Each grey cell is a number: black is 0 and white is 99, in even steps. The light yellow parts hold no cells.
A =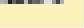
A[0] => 69
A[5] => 26
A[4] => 23
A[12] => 87
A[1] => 65

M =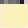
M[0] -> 39
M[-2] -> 13
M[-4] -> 46

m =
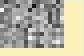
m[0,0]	49
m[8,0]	57
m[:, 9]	[36, 45, 52, 50, 82, 48, 61, 58, 40, 52, 43, 31]
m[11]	[52, 70, 72, 54, 63, 66, 38, 71, 53, 31, 33, 74, 52, 41, 59, 43]
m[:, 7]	[74, 64, 18, 66, 43, 55, 27, 86, 68, 95, 65, 71]
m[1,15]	53
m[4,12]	28
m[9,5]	54
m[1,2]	60
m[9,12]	68
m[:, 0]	[49, 50, 98, 43, 46, 41, 76, 49, 57, 52, 64, 52]
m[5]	[41, 50, 50, 74, 63, 53, 69, 55, 59, 48, 67, 79, 28, 55, 46, 73]
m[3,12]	26
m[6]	[76, 58, 42, 57, 27, 61, 61, 27, 64, 61, 74, 48, 75, 35, 31, 49]
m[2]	[98, 41, 46, 72, 67, 65, 68, 18, 64, 52, 61, 50, 42, 64, 32, 73]
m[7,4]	57
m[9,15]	67
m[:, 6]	[53, 62, 68, 74, 51, 69, 61, 29, 39, 46, 31, 38]
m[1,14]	64
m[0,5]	59
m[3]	[43, 49, 56, 66, 64, 62, 74, 66, 65, 50, 69, 73, 26, 59, 40, 70]

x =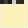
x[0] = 14
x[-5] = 24
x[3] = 79

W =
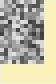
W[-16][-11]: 83
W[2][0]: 57
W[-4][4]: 58
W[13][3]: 87
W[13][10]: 80
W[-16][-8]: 38
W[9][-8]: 81
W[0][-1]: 47
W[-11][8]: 29
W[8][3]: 85
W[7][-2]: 65
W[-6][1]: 76
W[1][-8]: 75
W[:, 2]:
[75, 53, 68, 55, 74, 25, 45, 48, 50, 59, 54, 48, 76, 81, 73, 87]
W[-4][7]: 54
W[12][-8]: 54
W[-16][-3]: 82
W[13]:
[41, 31, 81, 87, 72, 68, 44, 72, 71, 39, 80]
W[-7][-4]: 64
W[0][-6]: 87
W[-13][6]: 58
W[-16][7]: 67
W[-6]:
[65, 76, 54, 62, 77, 31, 47, 33, 70, 86, 84]
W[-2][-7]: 59
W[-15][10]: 76
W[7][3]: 66
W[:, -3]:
[82, 32, 80, 54, 55, 29, 31, 41, 25, 43, 70, 24, 60, 71, 56, 80]
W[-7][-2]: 45
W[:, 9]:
[34, 33, 53, 56, 70, 73, 27, 65, 50, 45, 86, 49, 34, 39, 62, 56]
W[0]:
[83, 57, 75, 38, 67, 87, 61, 67, 82, 34, 47]
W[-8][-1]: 25
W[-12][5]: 31
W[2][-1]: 54

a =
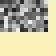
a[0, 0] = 25
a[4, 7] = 38
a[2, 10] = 19
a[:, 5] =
[17, 71, 79, 84, 34, 70, 26, 18]
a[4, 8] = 40
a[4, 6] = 57
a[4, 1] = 88
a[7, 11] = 14
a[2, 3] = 10
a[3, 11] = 50
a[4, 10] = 51
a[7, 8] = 28
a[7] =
[54, 67, 36, 68, 92, 18, 24, 65, 28, 53, 68, 14]
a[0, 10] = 53
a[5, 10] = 56
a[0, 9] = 19
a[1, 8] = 62
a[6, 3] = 77
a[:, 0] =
[25, 50, 87, 42, 50, 19, 36, 54]
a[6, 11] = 39
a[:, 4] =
[60, 33, 28, 66, 49, 31, 67, 92]
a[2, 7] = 55
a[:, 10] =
[53, 53, 19, 34, 51, 56, 50, 68]
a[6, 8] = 68
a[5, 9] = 50
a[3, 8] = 41
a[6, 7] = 52

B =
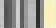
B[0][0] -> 74
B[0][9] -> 19
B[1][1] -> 33
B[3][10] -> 54
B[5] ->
[76, 33, 37, 50, 80, 37, 60, 72, 71, 18, 55]
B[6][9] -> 19
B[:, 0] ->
[74, 75, 76, 77, 75, 76, 75]
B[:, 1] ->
[34, 33, 32, 31, 33, 33, 33]
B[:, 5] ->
[37, 37, 36, 36, 36, 37, 37]
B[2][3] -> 51
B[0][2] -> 37
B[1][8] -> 71
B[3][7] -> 73
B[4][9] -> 18
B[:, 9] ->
[19, 19, 18, 18, 18, 18, 19]
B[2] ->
[76, 32, 37, 51, 80, 36, 60, 73, 72, 18, 54]
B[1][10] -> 55
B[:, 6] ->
[59, 59, 60, 60, 59, 60, 59]
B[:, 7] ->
[70, 72, 73, 73, 72, 72, 71]
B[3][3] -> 50

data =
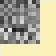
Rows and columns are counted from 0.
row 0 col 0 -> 20
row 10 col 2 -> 48
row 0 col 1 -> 52
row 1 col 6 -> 32
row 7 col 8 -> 77
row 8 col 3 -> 41
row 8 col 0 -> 57
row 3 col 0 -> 57
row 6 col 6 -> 37
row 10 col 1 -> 38
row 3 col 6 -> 40
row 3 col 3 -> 37
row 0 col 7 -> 75
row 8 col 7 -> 38
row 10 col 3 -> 53
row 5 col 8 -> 53
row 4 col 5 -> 77
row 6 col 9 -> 72
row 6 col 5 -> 44
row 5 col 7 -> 51
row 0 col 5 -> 34
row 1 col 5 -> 61
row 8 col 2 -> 53
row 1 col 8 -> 68
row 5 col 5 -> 82
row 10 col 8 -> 66
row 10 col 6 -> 35
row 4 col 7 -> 45
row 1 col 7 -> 63
